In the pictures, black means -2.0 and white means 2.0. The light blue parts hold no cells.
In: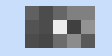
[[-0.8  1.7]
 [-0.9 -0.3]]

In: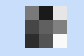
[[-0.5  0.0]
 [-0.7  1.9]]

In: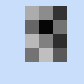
[[-1.9 -0.2]
 [ 0.0 -1.3]]

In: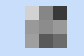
[[ 0.2  0.4]
 [-0.6 -0.3]]

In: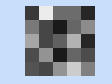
[[-0.9 -1.6]
 [-0.9 -0.5]]

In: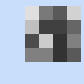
[[-1.0 -1.0]
 [ 1.2 -1.2]]

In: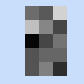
[[ 0.1 -0.9]
 [-0.9 -0.2]]
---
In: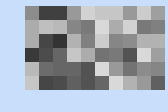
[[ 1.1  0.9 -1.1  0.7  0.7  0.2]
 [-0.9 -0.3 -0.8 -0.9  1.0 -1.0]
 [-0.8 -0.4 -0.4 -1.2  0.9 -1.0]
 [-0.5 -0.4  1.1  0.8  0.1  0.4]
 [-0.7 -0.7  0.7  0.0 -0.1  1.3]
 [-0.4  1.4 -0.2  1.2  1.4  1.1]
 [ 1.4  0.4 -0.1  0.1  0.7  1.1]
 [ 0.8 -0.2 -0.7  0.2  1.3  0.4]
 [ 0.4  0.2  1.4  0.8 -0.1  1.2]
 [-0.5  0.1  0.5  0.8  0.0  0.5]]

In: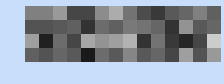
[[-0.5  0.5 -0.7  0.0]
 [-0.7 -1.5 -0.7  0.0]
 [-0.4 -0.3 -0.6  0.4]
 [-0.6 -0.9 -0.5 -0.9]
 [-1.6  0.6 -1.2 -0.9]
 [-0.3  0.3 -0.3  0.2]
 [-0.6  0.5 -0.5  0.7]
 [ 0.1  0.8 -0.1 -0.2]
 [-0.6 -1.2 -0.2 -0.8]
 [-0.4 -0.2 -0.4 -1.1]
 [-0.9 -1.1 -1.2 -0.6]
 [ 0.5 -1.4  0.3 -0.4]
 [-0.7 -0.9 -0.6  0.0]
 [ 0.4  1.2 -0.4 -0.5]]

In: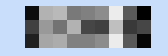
[[-1.5 -1.0 -1.8]
 [ 0.6  0.4  0.8]
 [ 0.7 -0.2  0.9]
 [ 0.0  0.8 -0.1]
 [ 0.0 -0.9  0.0]
 [ 0.2 -1.0  0.2]
 [ 1.7  1.0  1.7]
 [-0.6 -1.1 -0.6]
 [-1.9 -0.9 -2.0]]

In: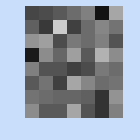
[[ 0.2 -0.2 -0.6  0.0 -1.6  0.3 -0.5 -0.9]
 [-0.6 -0.3 -0.2 -0.7  0.2  0.5 -1.1 -0.8]
 [-0.6 -0.4 -1.0 -0.7 -0.4 -0.8  1.2 -0.6]
 [ 0.6 -0.4  0.6 -1.0  0.5 -0.1 -1.0 -0.3]
 [-0.7 -0.5  0.1 -0.8 -0.6 -0.3 -0.3  0.0]
 [-1.2 -1.2 -0.3 -0.1  0.8  0.0  0.1 -1.7]
 [ 0.0  0.3 -0.2 -0.3  0.2 -0.7 -0.2  0.6]]

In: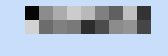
[[ 1.3 -1.9]
 [-0.3  0.2]
 [ 0.0  0.7]
 [-0.1  1.2]
 [-1.3  0.9]
 [-0.8  0.0]
 [ 0.2 -0.5]
 [ 0.3  1.0]
 [-0.9 -1.2]]

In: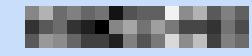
[[-0.6 -1.2  0.1]
 [ 0.4 -0.6  0.8]
 [ 0.2 -0.3 -0.3]
 [-0.4 -1.2  0.0]
 [-1.0 -1.5 -0.4]
 [-1.0 -2.0 -0.2]
 [-1.5  0.1 -1.7]
 [ 0.0  0.6 -0.7]
 [-0.7 -0.2 -0.5]
 [-0.1  0.5 -0.5]
 [ 1.4 -0.1  1.8]
 [ 0.2 -0.9  0.2]
 [ 1.0 -0.9  0.8]
 [-1.0 -1.2 -0.6]
 [ 0.0 -0.2  0.0]
 [-0.3 -0.8 -0.5]]

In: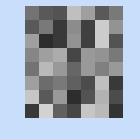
[[-1.1  1.1  0.5 -0.2  0.1  0.5 -0.6 -0.2]
 [ 1.3 -0.6 -0.3  0.9  0.5 -1.3 -0.1 -0.6]
 [-0.5  0.4 -0.1  0.4  0.7 -1.1 -1.1 -0.7]
 [-0.9 -1.3 -0.5 -0.4 -0.9  0.3  0.2  1.0]
 [ 1.1 -0.7 -0.8  0.4  0.4 -1.0 -1.0  0.5]
 [ 0.9  0.8  1.0  0.0  0.3  1.2  1.2 -0.6]
 [-1.2 -0.8 -1.1  0.4 -0.1 -0.7  0.3 -0.1]]

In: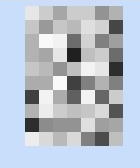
[[ 1.7 -1.3  0.8 -1.0  0.7  1.1  0.8  0.8  1.1  1.6]
 [ 1.4  0.2  1.7  1.8  0.7  0.9  0.6  1.9  0.4  1.2]
 [ 0.9  0.3  1.2  0.7  1.9  0.3  1.6  1.8  1.1  0.6]
 [ 1.4  0.3  1.0 -0.5 -1.0  1.0 -1.5 -0.3  0.9  1.2]
 [ 0.0  1.5  1.1  1.8  0.0  1.8  1.0  1.3  1.5  1.2]
 [-0.8  0.5  1.4 -0.4  0.8  1.6  1.2  0.0  1.3  0.3]
 [ 1.0  0.6 -0.7  1.2  0.0 -1.3 -0.3  0.5 -0.9  0.8]]
